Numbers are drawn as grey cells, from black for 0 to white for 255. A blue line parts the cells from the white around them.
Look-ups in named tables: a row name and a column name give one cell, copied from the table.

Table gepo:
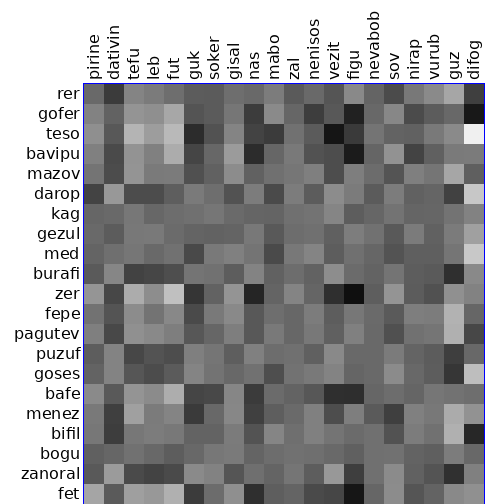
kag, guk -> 112
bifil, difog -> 39
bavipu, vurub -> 96
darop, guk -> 122
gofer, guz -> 104
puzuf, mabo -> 109
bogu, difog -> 104
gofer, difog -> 24
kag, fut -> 109
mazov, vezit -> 77
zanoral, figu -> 62
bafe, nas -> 59
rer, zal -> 90
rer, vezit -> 85
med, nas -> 116
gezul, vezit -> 96

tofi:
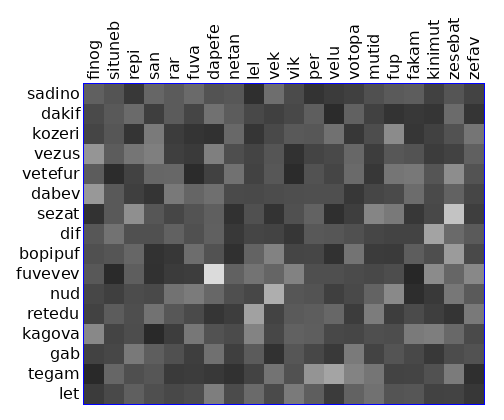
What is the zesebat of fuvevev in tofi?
102
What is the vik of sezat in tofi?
80
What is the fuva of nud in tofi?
123
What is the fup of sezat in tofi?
121
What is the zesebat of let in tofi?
67
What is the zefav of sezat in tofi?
62
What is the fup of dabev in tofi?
74
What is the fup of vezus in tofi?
87
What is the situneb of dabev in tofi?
89
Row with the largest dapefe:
fuvevev

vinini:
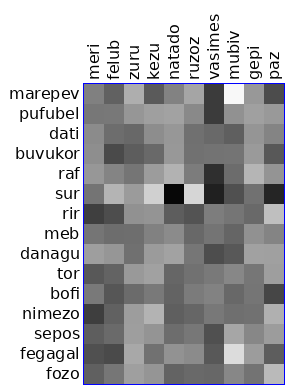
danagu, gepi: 161
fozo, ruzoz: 105
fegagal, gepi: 156
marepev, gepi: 152
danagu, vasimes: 77
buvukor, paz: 88
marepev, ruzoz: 165
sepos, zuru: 158
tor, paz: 158
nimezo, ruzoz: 102
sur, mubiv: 80
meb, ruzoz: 104
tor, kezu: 161
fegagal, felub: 74
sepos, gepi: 135
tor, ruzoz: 113
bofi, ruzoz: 123
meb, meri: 117
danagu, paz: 160

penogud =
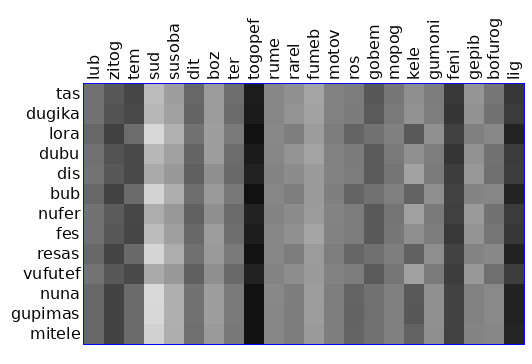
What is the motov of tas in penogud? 130
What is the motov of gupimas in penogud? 127
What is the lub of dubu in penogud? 113
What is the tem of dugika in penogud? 73
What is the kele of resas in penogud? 97
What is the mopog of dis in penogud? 117
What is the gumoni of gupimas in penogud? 144
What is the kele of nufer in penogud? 160
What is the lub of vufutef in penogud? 115
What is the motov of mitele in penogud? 127
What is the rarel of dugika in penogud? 147
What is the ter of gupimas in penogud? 122
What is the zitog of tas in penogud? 88
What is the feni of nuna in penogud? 66
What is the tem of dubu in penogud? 73

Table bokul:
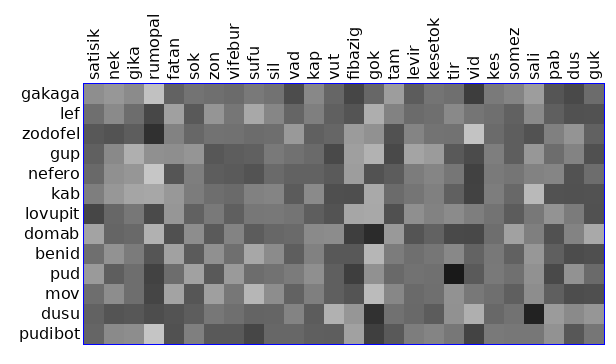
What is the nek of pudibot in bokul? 138
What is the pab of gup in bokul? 109
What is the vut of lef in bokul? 96
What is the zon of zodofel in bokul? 114
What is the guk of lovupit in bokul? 81
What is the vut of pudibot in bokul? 94
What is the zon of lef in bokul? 149
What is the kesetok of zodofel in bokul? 115
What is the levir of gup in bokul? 164
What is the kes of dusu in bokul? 104

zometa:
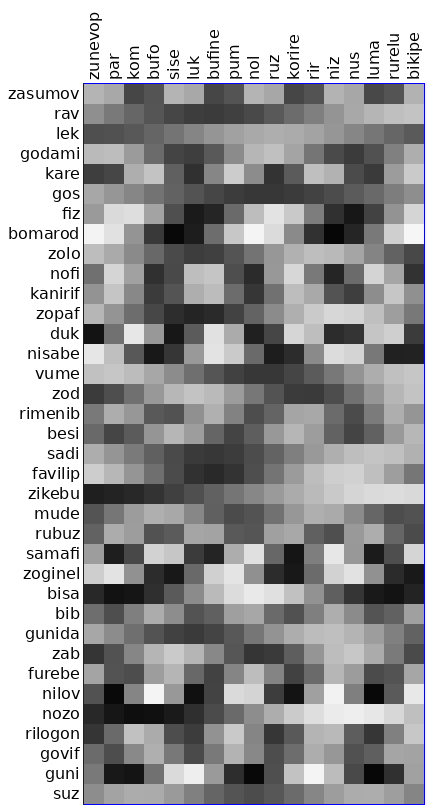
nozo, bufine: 75
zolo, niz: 185
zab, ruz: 58
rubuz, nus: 153
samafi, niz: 231
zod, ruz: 83
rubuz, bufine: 163
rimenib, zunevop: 121

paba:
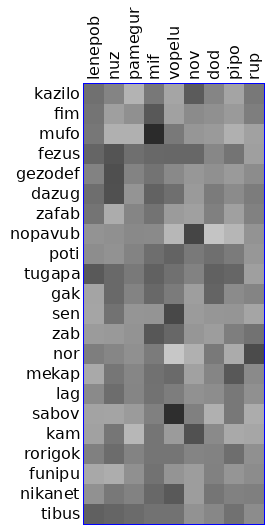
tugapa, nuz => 105
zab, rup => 114
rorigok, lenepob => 128
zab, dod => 157
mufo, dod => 154
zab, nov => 150
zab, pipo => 126
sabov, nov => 128
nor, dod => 121
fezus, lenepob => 101
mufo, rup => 161
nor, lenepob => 126
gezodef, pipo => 154

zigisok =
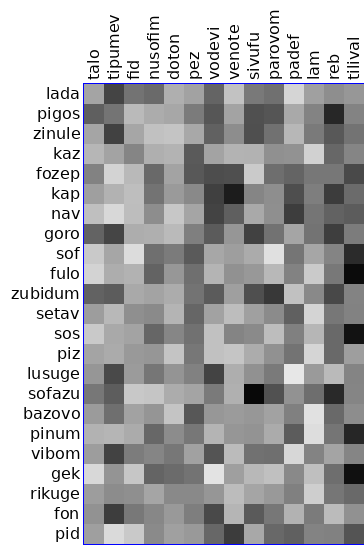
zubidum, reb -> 72
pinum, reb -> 117
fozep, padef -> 100
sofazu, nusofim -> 197
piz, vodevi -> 193
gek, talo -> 216
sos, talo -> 201
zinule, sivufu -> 79
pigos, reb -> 39
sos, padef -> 128
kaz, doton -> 179
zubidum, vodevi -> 91
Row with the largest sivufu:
fozep

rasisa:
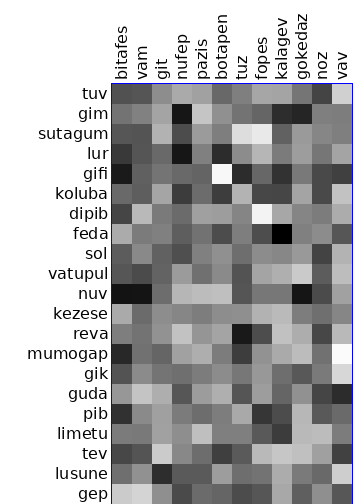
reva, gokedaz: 173
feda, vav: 86
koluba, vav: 194
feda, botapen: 76
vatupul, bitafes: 86
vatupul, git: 99
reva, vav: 185
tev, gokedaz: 192
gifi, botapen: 248
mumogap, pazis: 174
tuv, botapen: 104
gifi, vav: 64
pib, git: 160
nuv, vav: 161
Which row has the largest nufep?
reva

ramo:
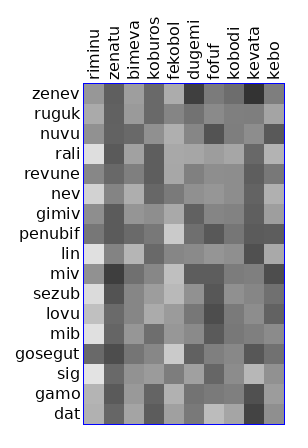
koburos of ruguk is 105
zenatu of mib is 101
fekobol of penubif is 202
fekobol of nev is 122
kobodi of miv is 124
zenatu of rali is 90
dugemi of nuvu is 134
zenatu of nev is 132
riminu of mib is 224
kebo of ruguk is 164
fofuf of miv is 93
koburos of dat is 92
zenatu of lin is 131
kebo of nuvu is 89
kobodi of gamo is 127
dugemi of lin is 138
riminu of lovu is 192
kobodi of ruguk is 127
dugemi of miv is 93
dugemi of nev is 144

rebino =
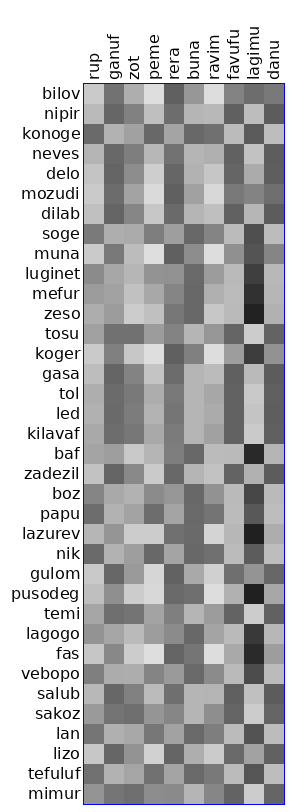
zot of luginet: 182
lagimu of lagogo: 57
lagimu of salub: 192
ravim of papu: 116
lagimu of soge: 79
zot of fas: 204
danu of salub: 92
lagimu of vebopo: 75
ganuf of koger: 128
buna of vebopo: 105
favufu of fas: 169
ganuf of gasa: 101
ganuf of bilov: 114

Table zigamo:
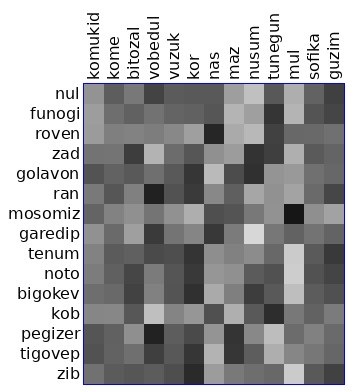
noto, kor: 57
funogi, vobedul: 114
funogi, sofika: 84
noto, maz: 144
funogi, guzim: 69
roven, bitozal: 130
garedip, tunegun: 119
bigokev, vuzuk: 84
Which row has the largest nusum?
garedip

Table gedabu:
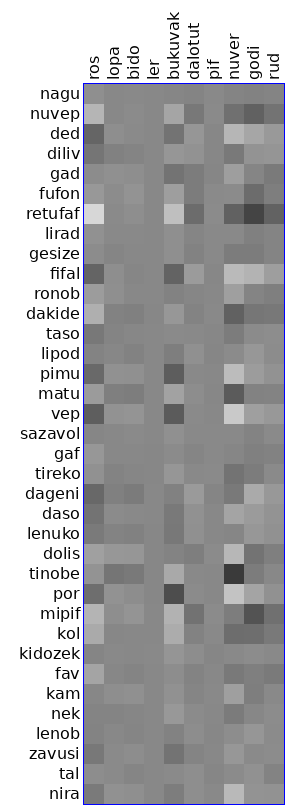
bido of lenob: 133
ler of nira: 136
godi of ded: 166
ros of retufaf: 215
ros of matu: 155
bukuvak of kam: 145
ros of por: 110
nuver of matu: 91
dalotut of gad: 124
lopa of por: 146
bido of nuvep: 139

